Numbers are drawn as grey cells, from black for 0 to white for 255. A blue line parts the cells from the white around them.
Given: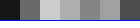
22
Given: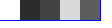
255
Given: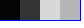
4
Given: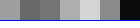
158
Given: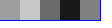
157
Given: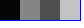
5
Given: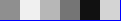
143
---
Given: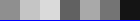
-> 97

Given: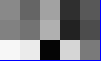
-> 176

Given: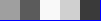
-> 249

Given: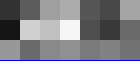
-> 246

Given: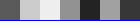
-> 146

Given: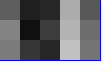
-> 60

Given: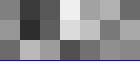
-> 219

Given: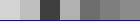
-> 177
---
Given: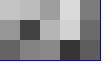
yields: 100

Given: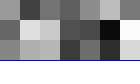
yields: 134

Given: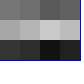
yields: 52

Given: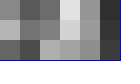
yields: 101

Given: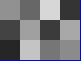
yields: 38

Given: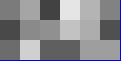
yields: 108

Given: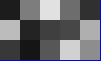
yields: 56

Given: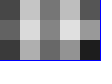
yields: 58

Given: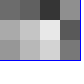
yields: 151
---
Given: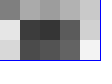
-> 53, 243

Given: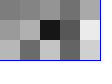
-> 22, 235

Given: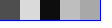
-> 13, 218

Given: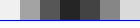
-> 37, 240

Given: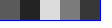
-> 220, 220

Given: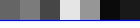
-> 229, 229

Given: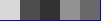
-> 50, 216

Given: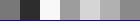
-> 157, 248

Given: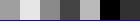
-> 68, 230

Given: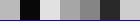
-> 166, 225
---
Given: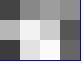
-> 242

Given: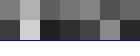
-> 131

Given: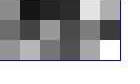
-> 74

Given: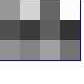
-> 59

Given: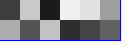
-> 240

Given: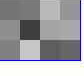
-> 62

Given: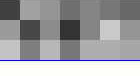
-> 133

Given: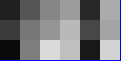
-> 185

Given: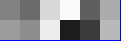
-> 249
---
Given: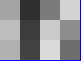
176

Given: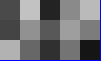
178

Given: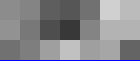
113

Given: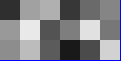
141

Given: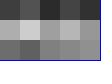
109

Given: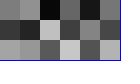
164
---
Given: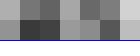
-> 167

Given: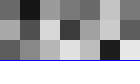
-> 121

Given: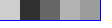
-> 178

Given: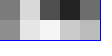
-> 35

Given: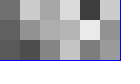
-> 219

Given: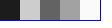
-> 162

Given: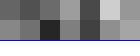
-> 157

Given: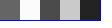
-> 202
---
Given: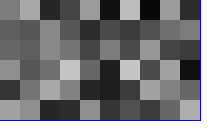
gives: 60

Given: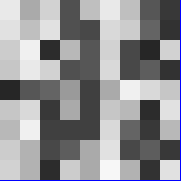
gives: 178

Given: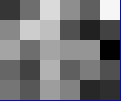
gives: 130

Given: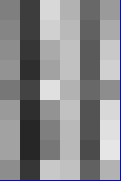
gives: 193

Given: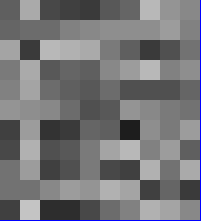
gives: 177

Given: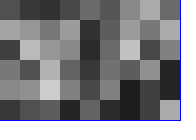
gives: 29

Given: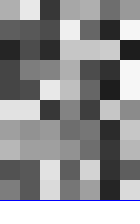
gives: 159

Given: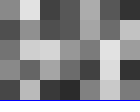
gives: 129

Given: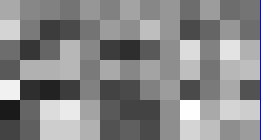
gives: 190
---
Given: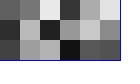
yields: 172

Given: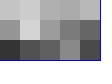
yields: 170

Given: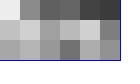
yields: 67

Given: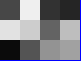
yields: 50

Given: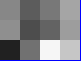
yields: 120

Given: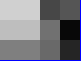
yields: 71

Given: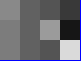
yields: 84

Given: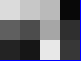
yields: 186

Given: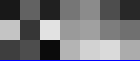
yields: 77
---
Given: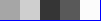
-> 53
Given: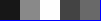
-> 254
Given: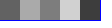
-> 125
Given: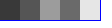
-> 156
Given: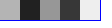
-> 151
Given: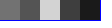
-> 211
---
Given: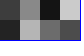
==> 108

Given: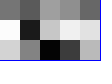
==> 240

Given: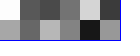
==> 23

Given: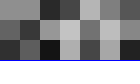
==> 189

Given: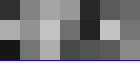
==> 194

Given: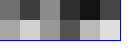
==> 185
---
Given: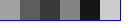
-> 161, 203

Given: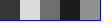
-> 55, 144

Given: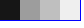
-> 22, 239

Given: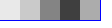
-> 233, 172

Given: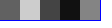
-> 97, 132

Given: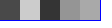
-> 73, 169

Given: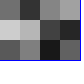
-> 112, 97

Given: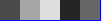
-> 74, 102

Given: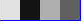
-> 225, 96

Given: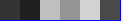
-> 51, 73
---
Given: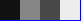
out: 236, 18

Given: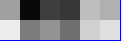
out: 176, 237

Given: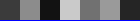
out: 37, 59

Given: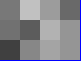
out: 105, 64

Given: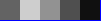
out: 16, 99

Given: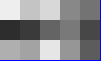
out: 115, 175
